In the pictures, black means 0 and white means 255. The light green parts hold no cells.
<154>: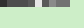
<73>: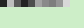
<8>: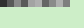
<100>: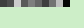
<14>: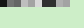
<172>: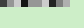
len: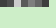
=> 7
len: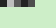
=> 5

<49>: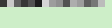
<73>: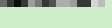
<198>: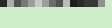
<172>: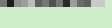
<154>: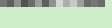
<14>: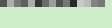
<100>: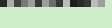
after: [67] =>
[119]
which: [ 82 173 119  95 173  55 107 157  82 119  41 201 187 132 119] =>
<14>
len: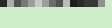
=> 15
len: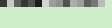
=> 15
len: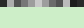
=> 12
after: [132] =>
[119]

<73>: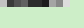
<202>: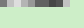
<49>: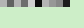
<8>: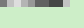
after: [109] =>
[208]
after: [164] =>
[135]
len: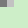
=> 2

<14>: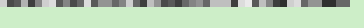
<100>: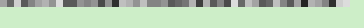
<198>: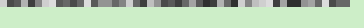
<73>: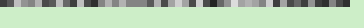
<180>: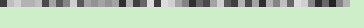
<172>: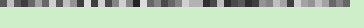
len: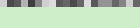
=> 20
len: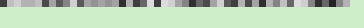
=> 50
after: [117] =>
[178]
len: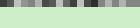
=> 20

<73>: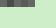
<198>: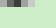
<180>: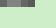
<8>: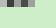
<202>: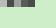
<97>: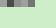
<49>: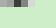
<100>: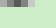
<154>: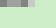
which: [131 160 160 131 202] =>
<154>
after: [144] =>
[160]
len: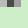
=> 3
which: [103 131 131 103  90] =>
<180>
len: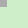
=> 1
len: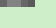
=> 5
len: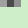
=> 3

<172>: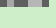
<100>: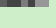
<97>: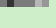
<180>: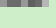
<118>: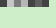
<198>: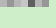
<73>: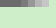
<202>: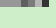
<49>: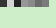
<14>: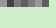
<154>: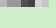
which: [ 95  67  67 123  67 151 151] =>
<100>
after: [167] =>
[95]
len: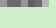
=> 7
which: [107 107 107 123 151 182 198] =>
<73>
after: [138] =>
[107]
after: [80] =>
[67]

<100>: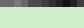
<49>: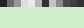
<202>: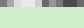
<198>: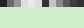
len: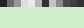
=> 12
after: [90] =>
[62]
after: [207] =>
[105]
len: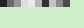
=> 10
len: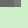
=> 3
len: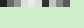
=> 10

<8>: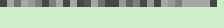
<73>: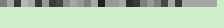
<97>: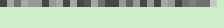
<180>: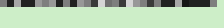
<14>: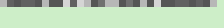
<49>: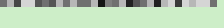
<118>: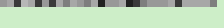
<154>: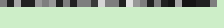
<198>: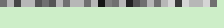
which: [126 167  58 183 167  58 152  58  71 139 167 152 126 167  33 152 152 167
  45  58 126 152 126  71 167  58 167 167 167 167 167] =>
<73>
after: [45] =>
[58]
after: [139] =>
[167]
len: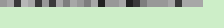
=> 29

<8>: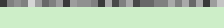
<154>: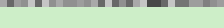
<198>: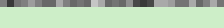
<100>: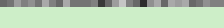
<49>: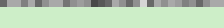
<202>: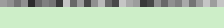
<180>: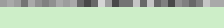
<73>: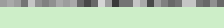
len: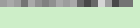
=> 19
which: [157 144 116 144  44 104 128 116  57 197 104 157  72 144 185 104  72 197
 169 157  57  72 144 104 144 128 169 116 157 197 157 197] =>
<202>
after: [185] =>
[104]
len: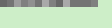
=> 14
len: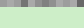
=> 12
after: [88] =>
[104]

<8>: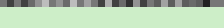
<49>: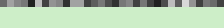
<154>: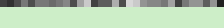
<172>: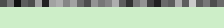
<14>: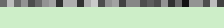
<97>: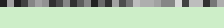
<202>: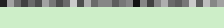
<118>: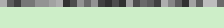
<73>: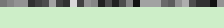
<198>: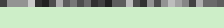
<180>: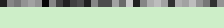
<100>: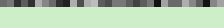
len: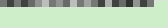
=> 22
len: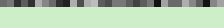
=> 32
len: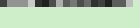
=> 19
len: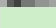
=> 8
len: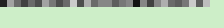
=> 30
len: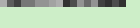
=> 18
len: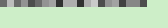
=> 21

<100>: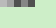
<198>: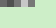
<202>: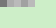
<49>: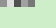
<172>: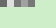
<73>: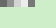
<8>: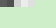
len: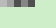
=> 5
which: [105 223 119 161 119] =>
<172>
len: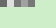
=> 5
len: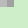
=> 2
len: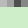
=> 4
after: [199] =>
[119]
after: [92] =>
[80]

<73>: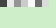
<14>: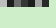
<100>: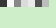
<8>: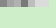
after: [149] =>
[203]
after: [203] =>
[249]
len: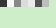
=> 7
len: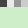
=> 4

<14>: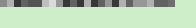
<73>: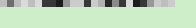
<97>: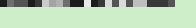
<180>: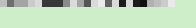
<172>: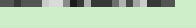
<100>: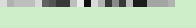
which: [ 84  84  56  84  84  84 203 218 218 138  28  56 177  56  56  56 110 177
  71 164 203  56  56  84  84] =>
<172>
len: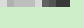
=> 10
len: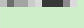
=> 11
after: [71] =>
[164]
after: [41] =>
[138]

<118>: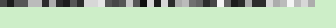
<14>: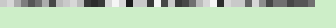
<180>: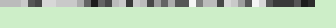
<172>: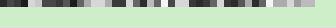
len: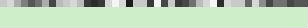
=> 44
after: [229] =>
[86]
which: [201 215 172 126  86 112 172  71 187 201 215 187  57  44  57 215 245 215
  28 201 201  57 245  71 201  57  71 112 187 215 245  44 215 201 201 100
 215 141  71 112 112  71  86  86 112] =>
<14>
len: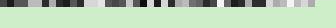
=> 45
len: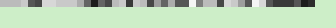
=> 45
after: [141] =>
[71]

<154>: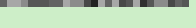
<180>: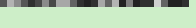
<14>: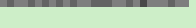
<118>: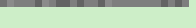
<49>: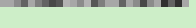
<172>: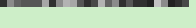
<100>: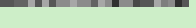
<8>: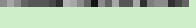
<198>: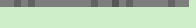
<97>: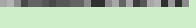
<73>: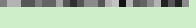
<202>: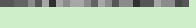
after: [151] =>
[48]
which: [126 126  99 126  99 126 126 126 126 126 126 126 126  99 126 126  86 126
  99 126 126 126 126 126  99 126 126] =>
<198>
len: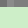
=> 4
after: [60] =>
[86]
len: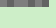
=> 7
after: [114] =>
[139]

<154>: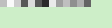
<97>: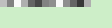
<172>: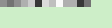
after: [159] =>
[191]
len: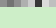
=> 8
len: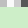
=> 4
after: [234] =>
[159]

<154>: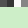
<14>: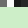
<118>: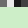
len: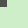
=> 1
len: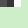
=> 3
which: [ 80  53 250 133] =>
<154>
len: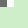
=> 2
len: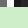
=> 4
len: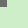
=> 1
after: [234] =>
[26]

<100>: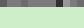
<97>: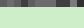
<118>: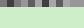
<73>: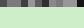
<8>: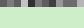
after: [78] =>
[123]
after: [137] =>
[123]
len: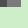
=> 3
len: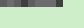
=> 9

